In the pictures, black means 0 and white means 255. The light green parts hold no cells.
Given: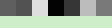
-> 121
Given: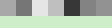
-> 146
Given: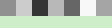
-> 165
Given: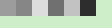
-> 45
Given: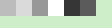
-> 91
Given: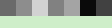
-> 65
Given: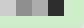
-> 45
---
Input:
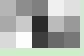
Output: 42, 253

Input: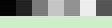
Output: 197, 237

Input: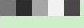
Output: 166, 241

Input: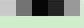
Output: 6, 201

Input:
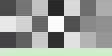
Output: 251, 251

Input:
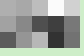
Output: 79, 251

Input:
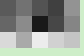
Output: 25, 236

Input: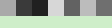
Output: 215, 215

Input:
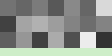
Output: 157, 236

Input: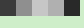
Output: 198, 198
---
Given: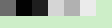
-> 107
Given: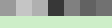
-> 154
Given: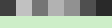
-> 63
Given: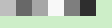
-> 190
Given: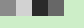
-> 138
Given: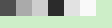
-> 79
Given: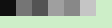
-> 15
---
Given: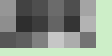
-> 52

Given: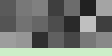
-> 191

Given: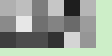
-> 106

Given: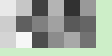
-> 89

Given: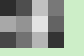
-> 227

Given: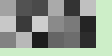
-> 122

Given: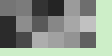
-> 167

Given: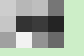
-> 59

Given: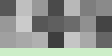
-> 144
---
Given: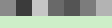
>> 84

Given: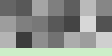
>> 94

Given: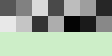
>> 189

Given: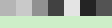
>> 228

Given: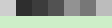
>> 146

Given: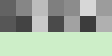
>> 140

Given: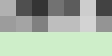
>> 92

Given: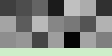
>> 192
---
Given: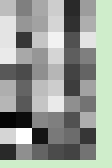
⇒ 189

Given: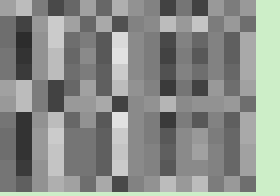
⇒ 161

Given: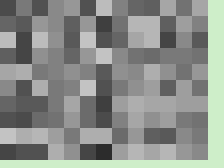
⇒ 75

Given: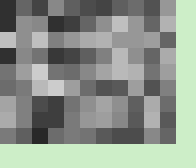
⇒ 48

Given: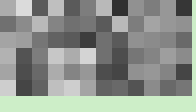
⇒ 172
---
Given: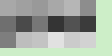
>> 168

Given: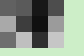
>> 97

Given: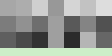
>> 167

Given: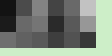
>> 19

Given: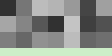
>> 49

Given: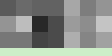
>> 90

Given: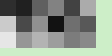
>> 46

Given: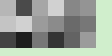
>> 181

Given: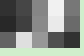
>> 49

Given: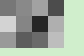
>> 119
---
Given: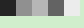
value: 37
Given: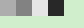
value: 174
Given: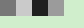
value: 119
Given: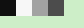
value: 15
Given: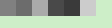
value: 128
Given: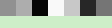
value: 145
